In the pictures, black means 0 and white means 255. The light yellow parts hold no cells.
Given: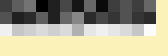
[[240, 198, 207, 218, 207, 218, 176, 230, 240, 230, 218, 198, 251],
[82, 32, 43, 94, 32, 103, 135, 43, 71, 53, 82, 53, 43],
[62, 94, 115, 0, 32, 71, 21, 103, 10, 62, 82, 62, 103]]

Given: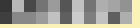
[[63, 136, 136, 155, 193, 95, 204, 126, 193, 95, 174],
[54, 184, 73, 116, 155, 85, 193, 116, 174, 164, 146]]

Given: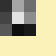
[[87, 15, 25],
[68, 227, 141],
[48, 165, 110]]

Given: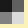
[[129, 219],
[25, 96]]

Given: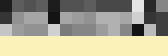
[[197, 156, 146, 146, 208, 122, 134, 134, 156, 177, 134, 20, 187, 63],
[53, 146, 166, 166, 20, 166, 156, 146, 177, 177, 166, 208, 53, 63],
[29, 93, 82, 93, 29, 82, 82, 93, 72, 72, 72, 228, 41, 134]]

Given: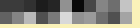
[[98, 133, 185, 80, 122, 217, 145, 154, 110, 80, 164],
[59, 59, 49, 28, 37, 145, 8, 71, 133, 110, 196]]

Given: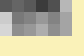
[[214, 142, 152, 173, 142, 164],
[204, 121, 131, 152, 131, 164],
[89, 101, 89, 59, 80, 183]]

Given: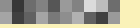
[[165, 64, 97, 165, 121, 142, 177, 97, 64, 154],
[142, 55, 109, 130, 86, 154, 130, 219, 188, 109]]
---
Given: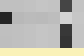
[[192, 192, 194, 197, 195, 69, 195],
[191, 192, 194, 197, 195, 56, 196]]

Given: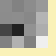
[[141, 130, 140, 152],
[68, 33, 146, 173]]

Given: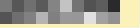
[[121, 87, 112, 90, 132, 195, 115, 82, 93, 42]]

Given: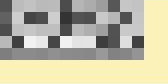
[[82, 188, 194, 186, 187, 76, 181, 172, 157, 87, 198, 195],
[77, 192, 198, 190, 191, 73, 185, 175, 159, 82, 201, 200],
[126, 139, 139, 136, 144, 139, 138, 136, 153, 130, 134, 148]]

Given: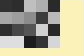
[[49, 45, 191, 174, 42],
[46, 71, 85, 209, 40]]

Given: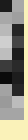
[[27, 168],
[185, 37],
[190, 27],
[10, 29],
[154, 188]]

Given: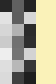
[[39, 96, 35],
[214, 178, 43],
[238, 116, 211],
[218, 64, 30]]

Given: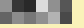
[[146, 54, 41, 220, 144, 86]]

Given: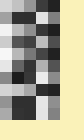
[[214, 194, 149, 60, 34],
[242, 187, 142, 55, 31],
[247, 184, 120, 69, 33],
[136, 28, 56, 235, 139],
[147, 48, 48, 229, 143]]
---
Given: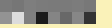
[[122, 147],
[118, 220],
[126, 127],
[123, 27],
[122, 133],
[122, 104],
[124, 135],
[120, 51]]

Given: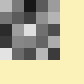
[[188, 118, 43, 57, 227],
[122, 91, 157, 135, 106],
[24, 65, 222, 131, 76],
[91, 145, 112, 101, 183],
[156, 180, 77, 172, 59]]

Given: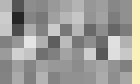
[[183, 204, 199, 128, 155, 129, 131],
[84, 37, 76, 150, 209, 159, 170],
[141, 132, 171, 228, 196, 133, 128],
[136, 120, 130, 176, 112, 161, 179],
[153, 160, 203, 94, 128, 152, 131],
[165, 182, 119, 187, 163, 151, 145],
[180, 198, 182, 118, 144, 140, 145],
[151, 148, 105, 142, 206, 156, 148],
[158, 162, 141, 107, 88, 166, 171],
[135, 125, 102, 224, 222, 147, 142],
[144, 144, 124, 178, 200, 128, 165]]

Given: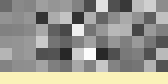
[[106, 147, 129, 146, 181, 131],
[137, 141, 131, 148, 148, 142],
[133, 150, 137, 154, 154, 143],
[159, 52, 168, 202, 80, 163],
[149, 172, 96, 116, 83, 127],
[155, 196, 72, 100, 39, 113],
[130, 49, 238, 129, 204, 168],
[76, 175, 116, 162, 252, 130],
[225, 100, 151, 111, 40, 199],
[80, 140, 184, 150, 79, 131],
[56, 170, 179, 127, 121, 113],
[188, 146, 70, 154, 127, 117],
[207, 95, 153, 118, 80, 178],
[140, 192, 127, 81, 186, 83]]

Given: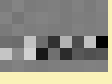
[[123, 131, 122, 111, 197, 125],
[132, 118, 130, 108, 139, 130],
[123, 128, 125, 194, 209, 125],
[125, 131, 127, 109, 23, 123],
[127, 128, 124, 49, 112, 126],
[123, 123, 123, 179, 43, 127],
[129, 126, 129, 77, 88, 127],
[123, 125, 126, 194, 80, 129],
[130, 128, 128, 2, 85, 128]]

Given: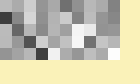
[[187, 61, 187, 186, 148],
[171, 136, 103, 152, 163],
[206, 214, 182, 82, 183],
[149, 144, 138, 206, 63],
[169, 179, 181, 164, 241],
[112, 203, 160, 193, 172],
[145, 131, 244, 246, 150],
[184, 188, 233, 114, 190],
[171, 149, 147, 197, 171],
[130, 135, 150, 182, 253]]

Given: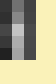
[[54, 48, 70, 56, 33],
[113, 135, 195, 172, 164],
[66, 68, 75, 73, 72]]

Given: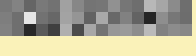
[[120, 126, 129],
[131, 111, 111],
[101, 230, 40],
[121, 114, 90],
[114, 103, 63],
[161, 163, 175],
[135, 149, 75],
[116, 98, 167],
[118, 169, 115],
[145, 104, 151],
[118, 129, 154],
[110, 99, 141],
[184, 37, 186],
[166, 142, 129],
[139, 119, 140],
[110, 109, 135]]
